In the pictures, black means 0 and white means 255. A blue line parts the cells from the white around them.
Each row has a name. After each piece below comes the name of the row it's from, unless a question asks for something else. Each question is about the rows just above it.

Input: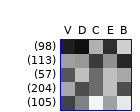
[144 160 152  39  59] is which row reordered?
(113)
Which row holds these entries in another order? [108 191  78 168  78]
(204)
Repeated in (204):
[78]
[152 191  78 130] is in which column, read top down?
D

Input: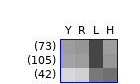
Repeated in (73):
[157]
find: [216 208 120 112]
(42)
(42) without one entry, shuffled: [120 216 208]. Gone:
[112]
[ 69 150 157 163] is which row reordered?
(105)
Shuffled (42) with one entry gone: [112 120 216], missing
[208]
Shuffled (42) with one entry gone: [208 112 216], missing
[120]

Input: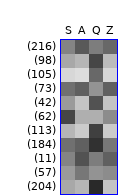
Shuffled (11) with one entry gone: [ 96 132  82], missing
[125]
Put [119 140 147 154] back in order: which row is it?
(57)
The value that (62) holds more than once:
[175]
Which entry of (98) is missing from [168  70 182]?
[188]

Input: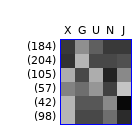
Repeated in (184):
[57]
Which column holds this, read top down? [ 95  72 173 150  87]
U
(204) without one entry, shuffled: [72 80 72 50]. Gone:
[181]
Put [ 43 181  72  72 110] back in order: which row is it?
(98)
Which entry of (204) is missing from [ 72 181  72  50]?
[80]

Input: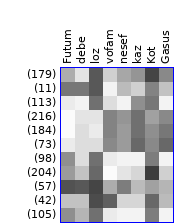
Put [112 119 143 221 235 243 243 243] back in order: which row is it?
(113)
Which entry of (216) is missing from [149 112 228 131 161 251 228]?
[137]
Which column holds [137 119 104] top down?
Gasus
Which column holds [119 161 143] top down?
Kot
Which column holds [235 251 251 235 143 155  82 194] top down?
Futum
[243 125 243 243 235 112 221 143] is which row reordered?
(98)

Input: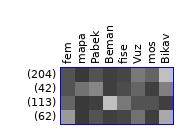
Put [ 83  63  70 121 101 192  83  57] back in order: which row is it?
(204)
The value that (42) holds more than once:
[63]

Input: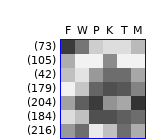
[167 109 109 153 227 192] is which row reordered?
(42)
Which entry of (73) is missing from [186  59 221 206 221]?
[117]
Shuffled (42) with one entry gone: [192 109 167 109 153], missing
[227]
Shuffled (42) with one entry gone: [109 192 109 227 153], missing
[167]
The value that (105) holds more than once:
[242]

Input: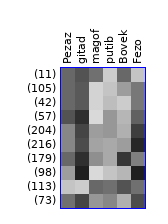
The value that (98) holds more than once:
[31]
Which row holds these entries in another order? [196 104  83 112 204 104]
(11)
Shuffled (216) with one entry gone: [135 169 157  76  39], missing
[163]
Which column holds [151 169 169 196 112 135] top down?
putib
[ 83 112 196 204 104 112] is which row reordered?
(113)

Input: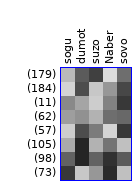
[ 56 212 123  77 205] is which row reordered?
(57)
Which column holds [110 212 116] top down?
Naber
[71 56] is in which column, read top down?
sovo

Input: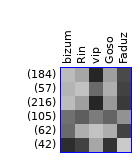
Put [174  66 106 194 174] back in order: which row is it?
(62)
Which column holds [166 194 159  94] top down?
Rin
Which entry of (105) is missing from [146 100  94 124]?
[112]
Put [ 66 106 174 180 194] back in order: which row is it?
(57)
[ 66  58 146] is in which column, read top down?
Faduz

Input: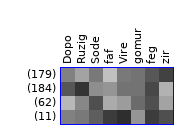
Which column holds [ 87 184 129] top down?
Dopo
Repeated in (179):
[121]
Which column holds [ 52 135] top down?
Ruzig
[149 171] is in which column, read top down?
faf
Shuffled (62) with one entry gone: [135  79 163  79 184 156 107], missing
[171]

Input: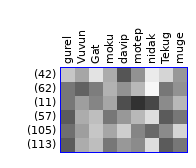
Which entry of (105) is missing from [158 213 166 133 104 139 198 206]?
[111]
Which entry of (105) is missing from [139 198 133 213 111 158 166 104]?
[206]

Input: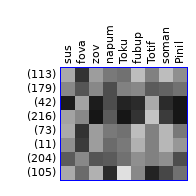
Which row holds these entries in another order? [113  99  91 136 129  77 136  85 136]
(179)
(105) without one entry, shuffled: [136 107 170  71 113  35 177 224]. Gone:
[43]
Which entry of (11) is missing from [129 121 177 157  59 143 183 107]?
[151]

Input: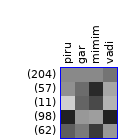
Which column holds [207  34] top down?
piru
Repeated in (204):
[137]
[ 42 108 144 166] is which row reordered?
(57)
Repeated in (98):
[34]
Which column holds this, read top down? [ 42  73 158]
mimim
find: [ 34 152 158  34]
(98)
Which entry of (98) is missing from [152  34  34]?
[158]

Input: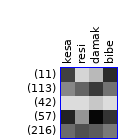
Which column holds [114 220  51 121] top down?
bibe
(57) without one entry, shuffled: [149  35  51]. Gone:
[6]
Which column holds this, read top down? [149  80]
resi
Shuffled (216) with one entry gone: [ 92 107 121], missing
[80]
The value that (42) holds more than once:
[220]

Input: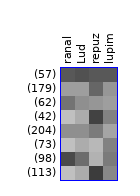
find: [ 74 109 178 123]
(98)
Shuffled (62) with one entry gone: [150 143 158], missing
[115]
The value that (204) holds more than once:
[143]
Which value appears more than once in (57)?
[88]

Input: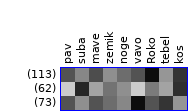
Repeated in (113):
[83]
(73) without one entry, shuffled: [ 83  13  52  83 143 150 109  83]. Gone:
[135]
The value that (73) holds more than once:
[83]
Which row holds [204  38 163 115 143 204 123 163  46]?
(62)
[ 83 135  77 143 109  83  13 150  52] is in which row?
(113)
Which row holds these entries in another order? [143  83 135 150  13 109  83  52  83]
(73)
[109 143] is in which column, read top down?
noge

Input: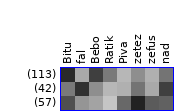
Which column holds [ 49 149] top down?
fal
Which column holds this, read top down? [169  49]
fal
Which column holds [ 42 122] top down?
Bitu
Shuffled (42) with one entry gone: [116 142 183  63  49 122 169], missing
[176]
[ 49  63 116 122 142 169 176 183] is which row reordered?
(42)

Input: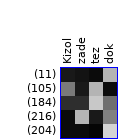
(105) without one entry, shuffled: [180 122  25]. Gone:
[11]
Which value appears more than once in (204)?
[11]
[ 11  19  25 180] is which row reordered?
(11)
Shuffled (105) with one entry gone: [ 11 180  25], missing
[122]
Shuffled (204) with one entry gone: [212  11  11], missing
[5]
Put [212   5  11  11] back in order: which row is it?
(204)
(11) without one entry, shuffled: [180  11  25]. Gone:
[19]

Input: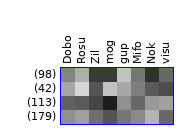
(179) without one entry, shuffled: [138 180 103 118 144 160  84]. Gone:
[110]
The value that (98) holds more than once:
[57]

